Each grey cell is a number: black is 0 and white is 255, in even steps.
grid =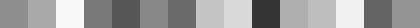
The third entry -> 248
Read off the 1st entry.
142
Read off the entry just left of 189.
175
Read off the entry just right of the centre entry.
217

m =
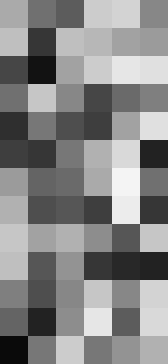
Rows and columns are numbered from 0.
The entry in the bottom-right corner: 177
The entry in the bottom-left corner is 10
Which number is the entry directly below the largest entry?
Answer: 236
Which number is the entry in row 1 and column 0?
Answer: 191
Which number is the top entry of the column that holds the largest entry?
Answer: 211
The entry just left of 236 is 62
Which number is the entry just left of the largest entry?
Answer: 170
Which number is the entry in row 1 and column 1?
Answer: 54
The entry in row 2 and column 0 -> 70
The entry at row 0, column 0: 170
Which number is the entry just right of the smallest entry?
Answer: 119
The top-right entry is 135
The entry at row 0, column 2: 92
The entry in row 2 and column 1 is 18
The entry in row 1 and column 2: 191
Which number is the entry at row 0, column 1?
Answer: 112
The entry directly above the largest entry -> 217

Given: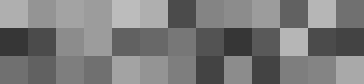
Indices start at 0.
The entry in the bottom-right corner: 169
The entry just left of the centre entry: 104
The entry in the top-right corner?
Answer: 112
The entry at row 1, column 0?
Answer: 54
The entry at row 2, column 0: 112
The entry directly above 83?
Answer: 132
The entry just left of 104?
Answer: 97
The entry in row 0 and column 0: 175

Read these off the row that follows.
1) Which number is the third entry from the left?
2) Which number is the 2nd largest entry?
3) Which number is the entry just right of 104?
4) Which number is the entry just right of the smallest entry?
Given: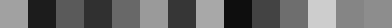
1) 90
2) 168
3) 154
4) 67

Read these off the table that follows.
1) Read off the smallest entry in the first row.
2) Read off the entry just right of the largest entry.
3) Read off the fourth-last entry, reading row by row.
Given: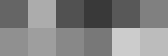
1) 57
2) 188
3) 136

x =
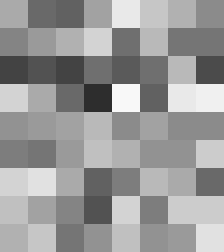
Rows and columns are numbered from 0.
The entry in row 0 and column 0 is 170
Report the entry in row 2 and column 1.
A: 82
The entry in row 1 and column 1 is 154
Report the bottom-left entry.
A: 177
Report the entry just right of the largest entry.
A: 97
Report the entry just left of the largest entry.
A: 45
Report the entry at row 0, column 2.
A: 97
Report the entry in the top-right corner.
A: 139
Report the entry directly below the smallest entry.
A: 185
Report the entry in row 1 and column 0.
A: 132
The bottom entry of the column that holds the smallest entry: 146
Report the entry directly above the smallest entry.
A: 111
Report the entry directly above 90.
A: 111
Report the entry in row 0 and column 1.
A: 105
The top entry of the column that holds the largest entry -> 233
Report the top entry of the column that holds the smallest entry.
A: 162
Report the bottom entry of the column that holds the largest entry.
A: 192
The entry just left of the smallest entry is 105
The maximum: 248
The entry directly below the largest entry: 139
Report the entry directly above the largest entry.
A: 90
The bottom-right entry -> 225

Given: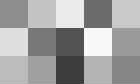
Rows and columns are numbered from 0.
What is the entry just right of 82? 248
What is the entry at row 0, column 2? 235
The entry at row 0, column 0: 141
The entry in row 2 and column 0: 187

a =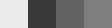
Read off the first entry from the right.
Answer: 126
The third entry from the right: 56
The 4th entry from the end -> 235

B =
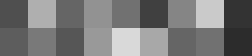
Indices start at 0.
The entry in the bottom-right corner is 44
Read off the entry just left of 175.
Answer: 79
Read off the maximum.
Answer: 217
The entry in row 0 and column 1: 175

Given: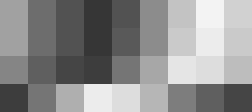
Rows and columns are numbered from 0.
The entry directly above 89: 82
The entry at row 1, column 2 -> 82
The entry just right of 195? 243
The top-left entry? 161
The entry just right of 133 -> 95
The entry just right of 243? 209
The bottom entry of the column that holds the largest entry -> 95
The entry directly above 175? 69
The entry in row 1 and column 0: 161
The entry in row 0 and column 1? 109
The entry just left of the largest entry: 195

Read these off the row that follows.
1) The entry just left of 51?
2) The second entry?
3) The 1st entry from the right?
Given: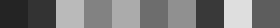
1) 36
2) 51
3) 93

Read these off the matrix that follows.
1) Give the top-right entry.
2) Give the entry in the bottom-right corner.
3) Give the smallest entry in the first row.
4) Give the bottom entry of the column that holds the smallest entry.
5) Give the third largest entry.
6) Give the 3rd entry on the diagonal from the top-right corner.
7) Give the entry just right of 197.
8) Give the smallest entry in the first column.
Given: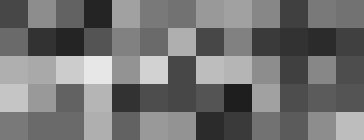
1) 114
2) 189
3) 36
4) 58
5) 204
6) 64
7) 153
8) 71

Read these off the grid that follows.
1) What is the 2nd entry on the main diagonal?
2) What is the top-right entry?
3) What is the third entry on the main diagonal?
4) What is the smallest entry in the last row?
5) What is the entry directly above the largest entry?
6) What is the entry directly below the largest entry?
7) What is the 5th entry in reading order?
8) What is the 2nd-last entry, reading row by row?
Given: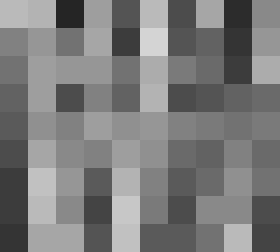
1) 150
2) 137
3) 150
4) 52
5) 186
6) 172
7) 84
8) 186

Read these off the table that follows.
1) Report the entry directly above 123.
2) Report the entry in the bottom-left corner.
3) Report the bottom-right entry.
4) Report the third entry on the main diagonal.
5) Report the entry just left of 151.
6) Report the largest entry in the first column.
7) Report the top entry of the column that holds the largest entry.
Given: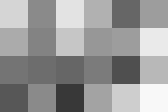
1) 151
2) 87
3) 248
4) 102
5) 198
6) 213
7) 157

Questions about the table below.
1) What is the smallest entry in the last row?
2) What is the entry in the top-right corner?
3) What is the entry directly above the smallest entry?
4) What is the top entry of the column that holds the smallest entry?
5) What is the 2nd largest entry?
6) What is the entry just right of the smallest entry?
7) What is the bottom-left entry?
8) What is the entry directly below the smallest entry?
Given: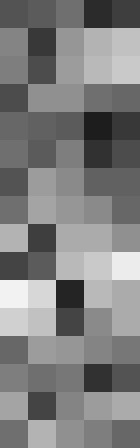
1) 103
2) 62
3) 111
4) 43
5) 236
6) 56
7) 111
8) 49
